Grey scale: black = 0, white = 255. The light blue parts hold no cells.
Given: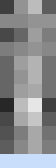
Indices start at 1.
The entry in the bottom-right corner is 125
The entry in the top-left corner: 63
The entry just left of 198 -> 168
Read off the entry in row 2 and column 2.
136
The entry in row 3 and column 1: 72
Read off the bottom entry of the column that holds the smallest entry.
93
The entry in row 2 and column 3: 147
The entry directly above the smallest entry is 102
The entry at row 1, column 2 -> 147
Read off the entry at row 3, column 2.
102
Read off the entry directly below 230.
198
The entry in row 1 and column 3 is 188

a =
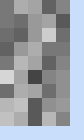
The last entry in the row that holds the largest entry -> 144
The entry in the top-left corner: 120
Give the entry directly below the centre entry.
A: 68
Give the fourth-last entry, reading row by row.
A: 173
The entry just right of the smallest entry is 132
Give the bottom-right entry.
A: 132
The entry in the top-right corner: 132
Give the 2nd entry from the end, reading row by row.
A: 183
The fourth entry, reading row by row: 98
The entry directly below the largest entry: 110
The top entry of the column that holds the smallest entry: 164
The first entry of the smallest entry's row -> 214
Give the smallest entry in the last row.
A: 89

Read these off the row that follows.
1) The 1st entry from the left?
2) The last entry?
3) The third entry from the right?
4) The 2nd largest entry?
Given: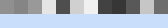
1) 144
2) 109
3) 88
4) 229
